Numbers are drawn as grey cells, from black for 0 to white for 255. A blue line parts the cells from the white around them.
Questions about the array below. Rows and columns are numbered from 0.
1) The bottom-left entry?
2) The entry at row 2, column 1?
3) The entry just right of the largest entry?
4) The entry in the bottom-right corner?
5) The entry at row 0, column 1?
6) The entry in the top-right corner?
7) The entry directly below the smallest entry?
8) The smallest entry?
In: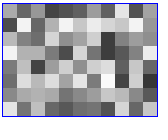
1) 229
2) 130
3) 68
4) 199
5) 103
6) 163
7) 88
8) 54

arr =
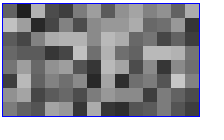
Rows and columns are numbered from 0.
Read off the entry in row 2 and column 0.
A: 91
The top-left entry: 98
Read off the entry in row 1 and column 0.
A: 193
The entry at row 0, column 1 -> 32
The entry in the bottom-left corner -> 124
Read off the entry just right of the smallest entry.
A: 178
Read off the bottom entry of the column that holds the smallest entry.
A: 98
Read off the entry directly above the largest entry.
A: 138
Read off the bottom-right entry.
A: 62
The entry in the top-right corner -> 172
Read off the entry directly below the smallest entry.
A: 158
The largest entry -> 199

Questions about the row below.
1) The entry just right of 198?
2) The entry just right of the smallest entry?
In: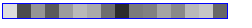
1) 103
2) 123

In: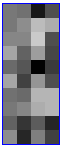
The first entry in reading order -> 120
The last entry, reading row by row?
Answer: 65
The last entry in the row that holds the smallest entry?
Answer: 59
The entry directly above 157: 202
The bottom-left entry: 141
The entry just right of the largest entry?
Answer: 79
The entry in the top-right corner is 79
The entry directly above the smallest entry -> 157
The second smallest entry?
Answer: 23
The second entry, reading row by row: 113
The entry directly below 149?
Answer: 181
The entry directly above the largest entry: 188

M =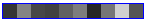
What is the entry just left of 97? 65
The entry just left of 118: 38

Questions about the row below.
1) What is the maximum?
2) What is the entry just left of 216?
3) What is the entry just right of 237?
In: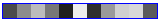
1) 237
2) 208
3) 46

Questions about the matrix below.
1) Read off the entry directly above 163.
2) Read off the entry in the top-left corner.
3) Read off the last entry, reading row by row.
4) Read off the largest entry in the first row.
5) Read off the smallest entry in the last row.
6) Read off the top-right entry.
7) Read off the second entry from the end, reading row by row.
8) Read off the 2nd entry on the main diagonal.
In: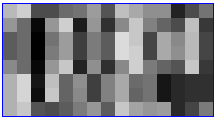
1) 100
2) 185
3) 123
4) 207
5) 41
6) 115
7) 69
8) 107

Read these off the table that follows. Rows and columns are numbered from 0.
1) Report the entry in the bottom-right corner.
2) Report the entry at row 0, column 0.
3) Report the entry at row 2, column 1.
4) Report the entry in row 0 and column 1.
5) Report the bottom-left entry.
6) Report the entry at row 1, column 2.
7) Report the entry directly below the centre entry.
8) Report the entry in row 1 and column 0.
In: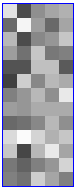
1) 128
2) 226
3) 76
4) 76
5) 128
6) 157
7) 171
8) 105

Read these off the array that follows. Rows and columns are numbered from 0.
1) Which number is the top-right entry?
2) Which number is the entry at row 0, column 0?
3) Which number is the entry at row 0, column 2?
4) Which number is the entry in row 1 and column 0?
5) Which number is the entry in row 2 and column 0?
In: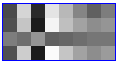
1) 125
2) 74
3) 42
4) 80
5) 125

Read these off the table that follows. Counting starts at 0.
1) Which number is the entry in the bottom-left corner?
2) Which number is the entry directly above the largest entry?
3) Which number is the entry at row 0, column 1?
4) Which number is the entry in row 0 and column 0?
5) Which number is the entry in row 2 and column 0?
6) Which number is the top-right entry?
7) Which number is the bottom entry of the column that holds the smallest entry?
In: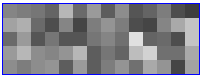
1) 141
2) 77
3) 125
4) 133
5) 106
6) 62
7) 162
